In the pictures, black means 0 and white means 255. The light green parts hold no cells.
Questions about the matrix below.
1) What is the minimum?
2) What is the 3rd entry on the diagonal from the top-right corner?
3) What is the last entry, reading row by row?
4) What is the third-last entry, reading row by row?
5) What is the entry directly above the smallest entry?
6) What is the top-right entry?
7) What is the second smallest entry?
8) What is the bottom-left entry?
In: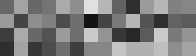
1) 19
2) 202
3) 163
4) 190
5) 224
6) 134
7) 40
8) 47

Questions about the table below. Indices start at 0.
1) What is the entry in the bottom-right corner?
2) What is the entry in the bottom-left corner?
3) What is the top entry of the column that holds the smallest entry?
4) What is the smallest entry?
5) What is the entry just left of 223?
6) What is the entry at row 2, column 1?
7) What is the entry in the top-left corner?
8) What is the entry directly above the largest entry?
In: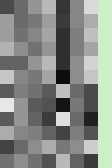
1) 59
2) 113
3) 53
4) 13
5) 59
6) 113
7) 74
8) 90

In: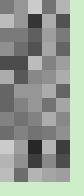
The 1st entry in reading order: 122
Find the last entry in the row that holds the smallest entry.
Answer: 61
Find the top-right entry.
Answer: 180
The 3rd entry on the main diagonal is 95
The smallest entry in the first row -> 115
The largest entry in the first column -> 203
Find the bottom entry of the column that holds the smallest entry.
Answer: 180
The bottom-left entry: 188
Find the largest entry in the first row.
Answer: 203
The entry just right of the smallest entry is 180
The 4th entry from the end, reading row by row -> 109
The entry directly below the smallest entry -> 61
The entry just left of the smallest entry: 158
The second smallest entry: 53
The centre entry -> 150

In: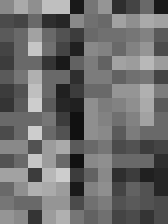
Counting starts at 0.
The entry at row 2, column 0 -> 90
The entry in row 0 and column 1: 170
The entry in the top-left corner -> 137
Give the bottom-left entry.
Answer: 149
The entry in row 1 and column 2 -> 105
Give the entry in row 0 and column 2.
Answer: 143
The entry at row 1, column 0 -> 75
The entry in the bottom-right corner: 75
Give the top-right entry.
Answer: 25

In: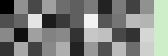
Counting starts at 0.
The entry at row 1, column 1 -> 101
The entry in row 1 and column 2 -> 229
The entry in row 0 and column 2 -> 72
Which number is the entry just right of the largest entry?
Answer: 87
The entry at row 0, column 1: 145
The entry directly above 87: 34
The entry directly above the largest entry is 123
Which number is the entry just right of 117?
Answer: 186
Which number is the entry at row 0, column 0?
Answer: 0
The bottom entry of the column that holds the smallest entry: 50
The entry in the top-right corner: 145
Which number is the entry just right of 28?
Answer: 58
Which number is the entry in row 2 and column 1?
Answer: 15
